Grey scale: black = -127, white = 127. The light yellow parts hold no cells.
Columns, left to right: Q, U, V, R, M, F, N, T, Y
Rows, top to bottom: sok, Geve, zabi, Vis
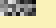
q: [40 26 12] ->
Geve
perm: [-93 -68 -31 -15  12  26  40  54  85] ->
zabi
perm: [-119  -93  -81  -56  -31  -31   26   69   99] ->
sok
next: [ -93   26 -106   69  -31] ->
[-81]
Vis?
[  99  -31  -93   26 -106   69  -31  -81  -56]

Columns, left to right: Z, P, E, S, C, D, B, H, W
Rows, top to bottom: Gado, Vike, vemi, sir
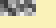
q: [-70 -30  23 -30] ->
vemi
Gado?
[-56 -70  36  36  -5  82 -30 -17  82]
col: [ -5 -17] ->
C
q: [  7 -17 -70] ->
vemi

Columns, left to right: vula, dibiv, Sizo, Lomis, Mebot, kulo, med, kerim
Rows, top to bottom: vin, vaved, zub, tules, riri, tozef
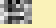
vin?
[ 101   -6 -119    8 -119   33  -19  -46]
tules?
[ 60 101  33  48  60 114   8   8]
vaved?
[ 20 -19 -76 -46  76  -6  89  48]
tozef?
[ 76  -6 -76   8 -19  76  20 -33]

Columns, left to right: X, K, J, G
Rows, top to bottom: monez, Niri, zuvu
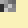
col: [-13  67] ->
J
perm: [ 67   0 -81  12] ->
Niri
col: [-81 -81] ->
X
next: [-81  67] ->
[12]
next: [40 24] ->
[-13]
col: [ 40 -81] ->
X
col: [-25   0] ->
G

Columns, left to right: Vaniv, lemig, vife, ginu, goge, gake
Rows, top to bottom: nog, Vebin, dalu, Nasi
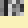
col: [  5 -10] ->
Vaniv
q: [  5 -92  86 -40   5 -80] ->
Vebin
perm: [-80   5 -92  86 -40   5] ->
Vebin
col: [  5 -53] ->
ginu
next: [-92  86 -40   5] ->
[-80]
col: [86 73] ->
vife
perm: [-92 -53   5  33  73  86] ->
Nasi

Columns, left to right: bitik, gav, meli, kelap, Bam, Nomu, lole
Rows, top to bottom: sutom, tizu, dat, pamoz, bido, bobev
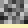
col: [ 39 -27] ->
Nomu
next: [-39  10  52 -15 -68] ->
[83]
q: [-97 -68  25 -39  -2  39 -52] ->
bido

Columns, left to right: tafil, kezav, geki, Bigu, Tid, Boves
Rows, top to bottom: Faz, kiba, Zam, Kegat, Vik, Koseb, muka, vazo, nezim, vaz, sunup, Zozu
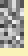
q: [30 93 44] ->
vazo
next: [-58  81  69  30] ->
[-58]
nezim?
[ 44 -58  81  69  30 -58]

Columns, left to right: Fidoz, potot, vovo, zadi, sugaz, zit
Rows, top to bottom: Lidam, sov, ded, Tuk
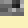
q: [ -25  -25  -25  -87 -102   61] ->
sov
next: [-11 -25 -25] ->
[-25]
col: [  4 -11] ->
vovo

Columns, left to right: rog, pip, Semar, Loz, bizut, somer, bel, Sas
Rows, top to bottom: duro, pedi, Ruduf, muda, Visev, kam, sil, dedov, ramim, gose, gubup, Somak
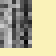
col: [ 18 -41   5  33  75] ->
rog
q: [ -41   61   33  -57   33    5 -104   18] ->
muda
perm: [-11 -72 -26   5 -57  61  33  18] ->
dedov
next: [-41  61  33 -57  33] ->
[5]
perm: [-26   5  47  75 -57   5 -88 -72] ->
gose

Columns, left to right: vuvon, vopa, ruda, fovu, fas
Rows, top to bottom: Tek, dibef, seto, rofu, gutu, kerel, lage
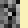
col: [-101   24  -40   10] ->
vopa
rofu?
[ -16  -40   53 -127   10]
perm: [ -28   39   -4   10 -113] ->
gutu
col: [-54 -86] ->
fovu
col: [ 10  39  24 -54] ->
fas
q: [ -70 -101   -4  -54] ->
lage

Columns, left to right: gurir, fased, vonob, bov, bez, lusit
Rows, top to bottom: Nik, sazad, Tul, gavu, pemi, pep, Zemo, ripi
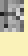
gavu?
[-96 -52 -27 -40  90   2]
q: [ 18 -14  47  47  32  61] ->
sazad
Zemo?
[ 18 -83  32  18  32 -27]

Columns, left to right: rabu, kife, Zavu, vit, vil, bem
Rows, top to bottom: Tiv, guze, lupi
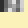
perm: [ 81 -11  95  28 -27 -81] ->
Tiv
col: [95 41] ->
vit
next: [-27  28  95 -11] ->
[81]
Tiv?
[-81 -27  28  95 -11  81]
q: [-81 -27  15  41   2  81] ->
guze

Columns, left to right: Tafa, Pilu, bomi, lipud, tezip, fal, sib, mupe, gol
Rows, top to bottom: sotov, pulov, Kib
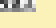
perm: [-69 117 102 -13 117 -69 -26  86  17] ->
sotov
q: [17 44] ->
Kib

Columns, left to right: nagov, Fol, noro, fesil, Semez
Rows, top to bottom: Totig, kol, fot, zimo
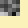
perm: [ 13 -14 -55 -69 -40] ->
kol
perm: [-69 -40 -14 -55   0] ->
fot
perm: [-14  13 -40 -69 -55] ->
kol
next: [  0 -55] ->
[-14]
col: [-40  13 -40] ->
fesil
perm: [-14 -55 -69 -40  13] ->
kol

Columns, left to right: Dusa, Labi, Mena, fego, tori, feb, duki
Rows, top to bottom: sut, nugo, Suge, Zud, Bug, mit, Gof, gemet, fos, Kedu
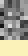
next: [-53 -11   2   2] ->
[2]
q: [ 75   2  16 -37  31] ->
Zud
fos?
[ 63  31 -23  31  16 -11 -66]
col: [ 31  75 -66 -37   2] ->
duki

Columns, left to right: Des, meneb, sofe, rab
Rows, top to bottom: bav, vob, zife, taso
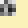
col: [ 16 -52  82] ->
rab
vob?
[ -8  29 -52  16]
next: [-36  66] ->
[96]

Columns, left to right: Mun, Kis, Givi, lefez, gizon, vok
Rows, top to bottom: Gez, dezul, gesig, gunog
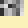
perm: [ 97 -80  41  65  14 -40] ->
gunog
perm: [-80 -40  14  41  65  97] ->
gunog
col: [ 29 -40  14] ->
lefez
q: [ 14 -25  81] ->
gesig

